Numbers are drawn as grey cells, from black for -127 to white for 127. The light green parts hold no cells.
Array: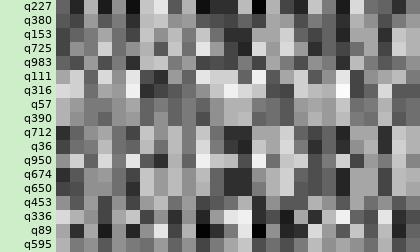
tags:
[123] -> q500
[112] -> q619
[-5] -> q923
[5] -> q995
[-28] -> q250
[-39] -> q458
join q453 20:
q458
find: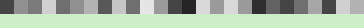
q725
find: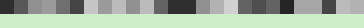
q674
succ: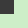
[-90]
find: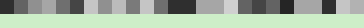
q712
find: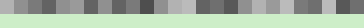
q390

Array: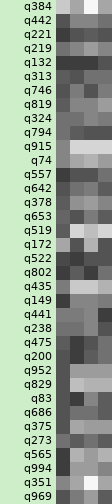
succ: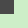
[-66]
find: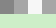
q351
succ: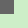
[-44]
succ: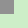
[28]

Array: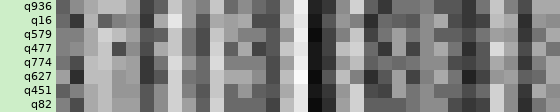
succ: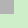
[-31]
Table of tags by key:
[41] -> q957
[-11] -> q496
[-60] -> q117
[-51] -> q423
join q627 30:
q117
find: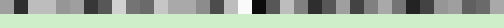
q627
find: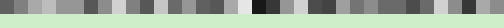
q451
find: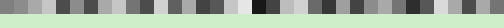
q477

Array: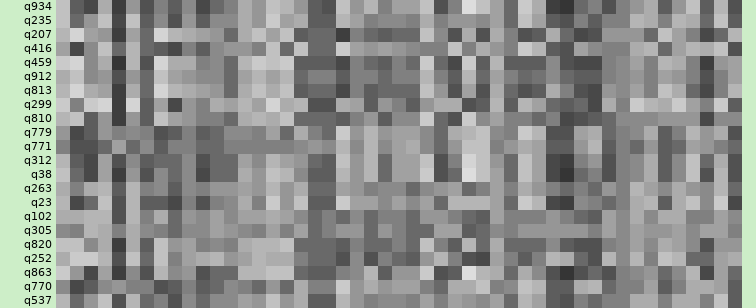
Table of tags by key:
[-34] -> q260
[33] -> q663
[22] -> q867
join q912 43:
q663
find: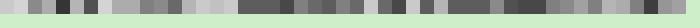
q459
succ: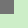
[10]

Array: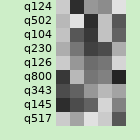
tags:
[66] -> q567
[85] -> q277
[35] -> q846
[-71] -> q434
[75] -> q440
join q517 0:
q440
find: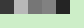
q800

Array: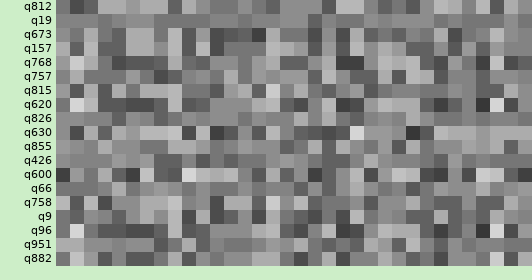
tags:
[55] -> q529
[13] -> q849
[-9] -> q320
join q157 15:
q529
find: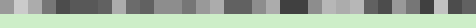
q768
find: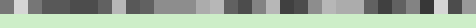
q96
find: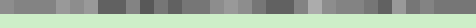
q426
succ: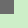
[-30]
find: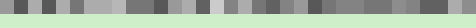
q815
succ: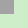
[25]

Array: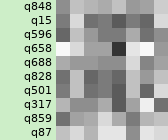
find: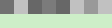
q828
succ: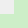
[-14]
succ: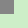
[34]

